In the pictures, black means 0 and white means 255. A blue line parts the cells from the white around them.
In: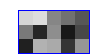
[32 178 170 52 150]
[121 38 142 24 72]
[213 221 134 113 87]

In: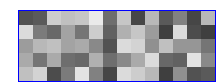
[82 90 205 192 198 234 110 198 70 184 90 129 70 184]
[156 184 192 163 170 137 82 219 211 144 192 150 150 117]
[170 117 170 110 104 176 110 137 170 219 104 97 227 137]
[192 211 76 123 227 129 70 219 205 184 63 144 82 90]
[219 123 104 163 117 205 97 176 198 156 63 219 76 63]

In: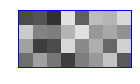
[75 83 49 224 95 188 180 216]
[110 160 118 62 125 152 196 89]
[160 62 75 216 137 174 103 209]
[203 131 125 180 224 152 168 145]

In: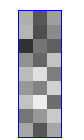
[50 117 95]
[117 152 201]
[145 102 194]
[152 130 209]
[166 87 166]
[174 87 158]
[181 79 138]
[188 223 124]
[194 237 109]

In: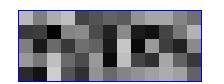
[42 18 205 83 48 146 105 132 146 160 172 160 98]
[56 62 4 132 138 75 34 138 26 18 68 119 178]
[126 26 105 56 111 98 26 198 10 153 62 34 138]
[153 119 191 105 75 153 10 191 68 48 166 98 56]
[184 126 172 191 68 83 98 91 146 166 166 132 111]

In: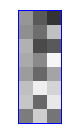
[124 206 117]
[143 110 192]
[150 89 52]
[156 104 164]
[170 137 246]
[177 74 89]
[192 239 212]
[198 104 232]

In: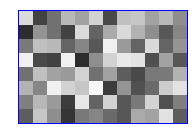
[45 148 113 66 218 100 170 218 178 142 87 134]
[93 198 142 53 121 134 106 87 170 162 226 93]
[113 192 162 154 210 113 162 93 73 121 121 178]
[121 192 184 100 134 87 240 154 100 218 100 148]
[127 184 154 60 232 100 210 87 121 210 80 127]
[178 134 240 210 198 247 60 148 80 106 204 226]
[218 66 113 184 162 210 73 192 198 162 184 142]
[240 73 66 240 45 142 210 232 226 80 162 87]

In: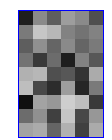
[16 163 151 206 190 57]
[30 138 94 157 138 79]
[94 144 101 138 101 122]
[108 144 64 198 72 151]
[115 57 108 30 130 87]
[122 198 183 130 115 130]
[163 171 101 177 64 171]
[177 183 79 87 51 171]
[190 72 44 157 38 122]
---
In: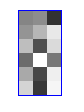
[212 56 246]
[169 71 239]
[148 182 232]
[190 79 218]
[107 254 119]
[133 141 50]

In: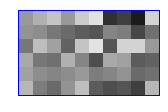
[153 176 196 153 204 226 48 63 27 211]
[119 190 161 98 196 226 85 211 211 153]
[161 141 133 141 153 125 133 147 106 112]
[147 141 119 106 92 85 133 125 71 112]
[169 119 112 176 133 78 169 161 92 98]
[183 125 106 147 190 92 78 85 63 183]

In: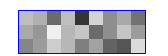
[169 150 240 183 197 107 142 197 156]
[134 156 205 183 127 162 99 85 219]
[190 176 107 190 52 212 142 169 114]

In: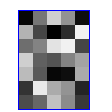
[110 131 227 241 70]
[7 118 207 147 14]
[76 103 193 139 57]
[51 234 171 147 37]
[207 96 83 131 163]
[187 89 7 14 171]
[179 70 1 44 241]

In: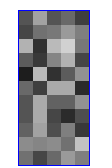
[178 49 186 209 120]
[105 63 170 170 43]
[140 133 140 113 194]
[92 57 133 178 70]
[70 113 120 154 127]
[113 70 105 154 127]
[84 170 98 98 146]
[84 162 84 105 63]
[98 162 78 127 57]
[84 170 70 43 78]
[29 186 49 92 146]

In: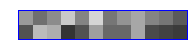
[82 187 174 52 82 159 104 104 167 74 66 59]
[153 111 140 201 132 213 118 147 167 132 118 90]

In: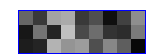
[29 36 179 148 156 79 135 94 8]
[102 57 163 171 57 79 15 65 142]
[23 116 36 192 73 109 51 44 122]

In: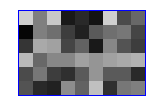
[207 127 200 25 41 19 207 75 104]
[53 169 161 69 98 25 135 83 61]
[185 104 135 135 161 149 161 169 177]
[6 127 111 61 33 90 111 119 69]
[75 119 61 47 90 149 90 90 41]
[83 41 33 141 98 192 47 119 127]

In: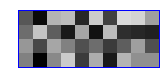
[87 10 180 188 39 203 65 218 211 159]
[151 72 166 129 80 109 59 94 159 80]
[129 2 137 203 59 173 25 180 144 144]
[109 196 94 25 166 18 188 46 39 33]
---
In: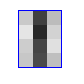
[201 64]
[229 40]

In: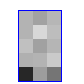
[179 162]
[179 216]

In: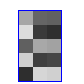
[166 101]
[220 58]

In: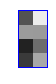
[83 236]
[155 154]

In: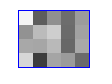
[244 93]
[146 187]

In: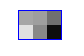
[165 158]
[224 136]

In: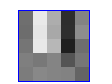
[111 233]
[109 229]
